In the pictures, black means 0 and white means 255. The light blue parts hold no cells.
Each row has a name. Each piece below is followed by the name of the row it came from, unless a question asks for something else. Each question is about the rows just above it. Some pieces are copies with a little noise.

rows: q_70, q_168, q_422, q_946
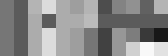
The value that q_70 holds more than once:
[180]
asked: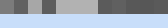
q_168
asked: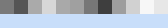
q_946
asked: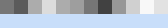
q_946
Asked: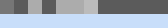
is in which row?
q_168

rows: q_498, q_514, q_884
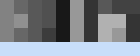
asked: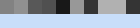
q_514
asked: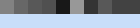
q_498

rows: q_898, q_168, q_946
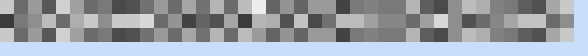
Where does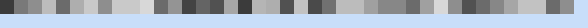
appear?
q_168
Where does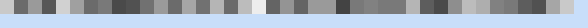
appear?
q_898
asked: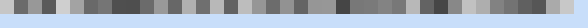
q_946

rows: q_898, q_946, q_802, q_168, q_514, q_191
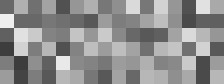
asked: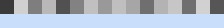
q_168
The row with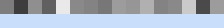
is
q_514
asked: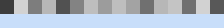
q_168

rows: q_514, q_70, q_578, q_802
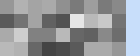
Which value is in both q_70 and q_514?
[164]
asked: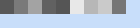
q_70
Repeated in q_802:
[170]

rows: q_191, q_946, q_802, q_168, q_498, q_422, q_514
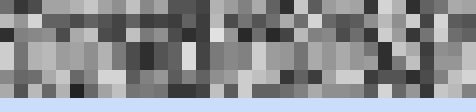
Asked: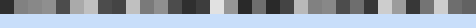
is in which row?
q_802
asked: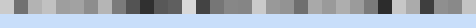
q_168
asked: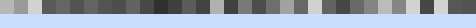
q_946

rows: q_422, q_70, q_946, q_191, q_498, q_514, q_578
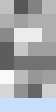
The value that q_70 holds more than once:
[174]
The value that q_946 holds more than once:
[236]
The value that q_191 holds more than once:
[159]
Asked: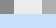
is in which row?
q_946
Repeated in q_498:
[114]
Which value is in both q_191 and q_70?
[159]

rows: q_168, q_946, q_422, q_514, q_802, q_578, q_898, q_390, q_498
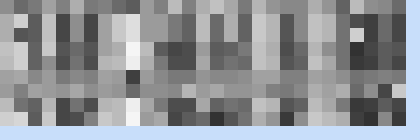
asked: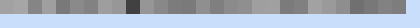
q_578
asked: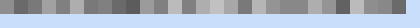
q_168
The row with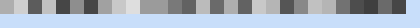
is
q_946
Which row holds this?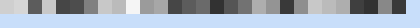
q_498

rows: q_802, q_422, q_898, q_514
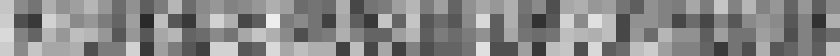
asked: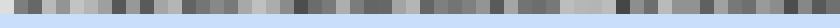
q_898
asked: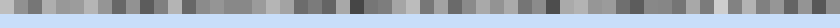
q_802
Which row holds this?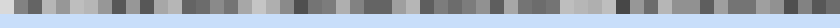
q_898
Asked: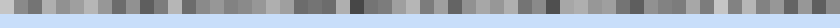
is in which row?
q_802

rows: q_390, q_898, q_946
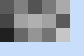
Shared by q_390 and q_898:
[90]
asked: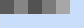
q_390
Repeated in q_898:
[162]
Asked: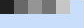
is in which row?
q_946

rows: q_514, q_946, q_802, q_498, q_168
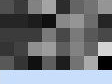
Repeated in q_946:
[37]
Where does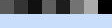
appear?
q_168
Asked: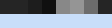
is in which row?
q_946
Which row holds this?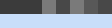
q_802

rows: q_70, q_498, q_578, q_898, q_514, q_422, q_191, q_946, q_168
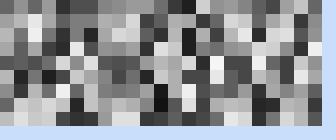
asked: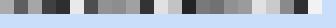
q_898
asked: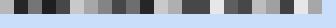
q_422
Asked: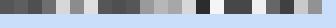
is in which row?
q_514

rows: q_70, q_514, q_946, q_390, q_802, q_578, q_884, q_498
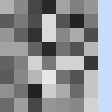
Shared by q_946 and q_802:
[98]
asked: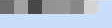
q_498
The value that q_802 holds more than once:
[210]
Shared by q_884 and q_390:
[113]

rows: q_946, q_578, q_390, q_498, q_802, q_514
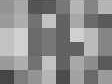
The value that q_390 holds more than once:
[208]
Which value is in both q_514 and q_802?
[155]

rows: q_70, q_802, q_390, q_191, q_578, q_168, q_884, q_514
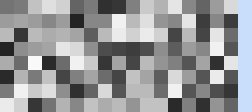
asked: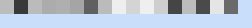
q_390
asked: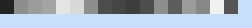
q_191
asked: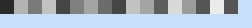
q_168

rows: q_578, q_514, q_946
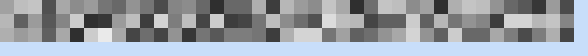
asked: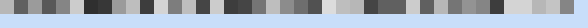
q_514
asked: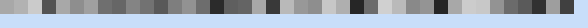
q_578
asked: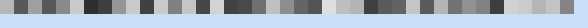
q_514

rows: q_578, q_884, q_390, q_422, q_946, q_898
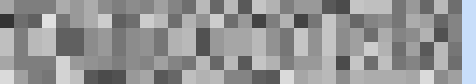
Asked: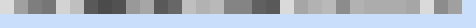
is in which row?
q_898
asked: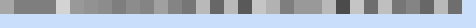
q_946
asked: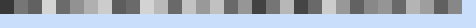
q_884
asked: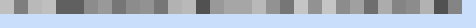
q_390

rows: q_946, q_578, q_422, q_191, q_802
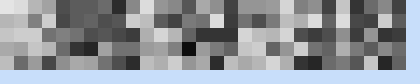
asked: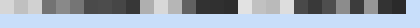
q_422
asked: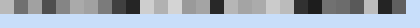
q_802
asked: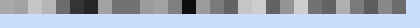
q_191

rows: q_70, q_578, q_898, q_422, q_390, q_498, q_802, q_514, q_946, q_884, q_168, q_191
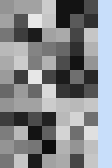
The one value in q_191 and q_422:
[118]
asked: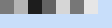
q_884

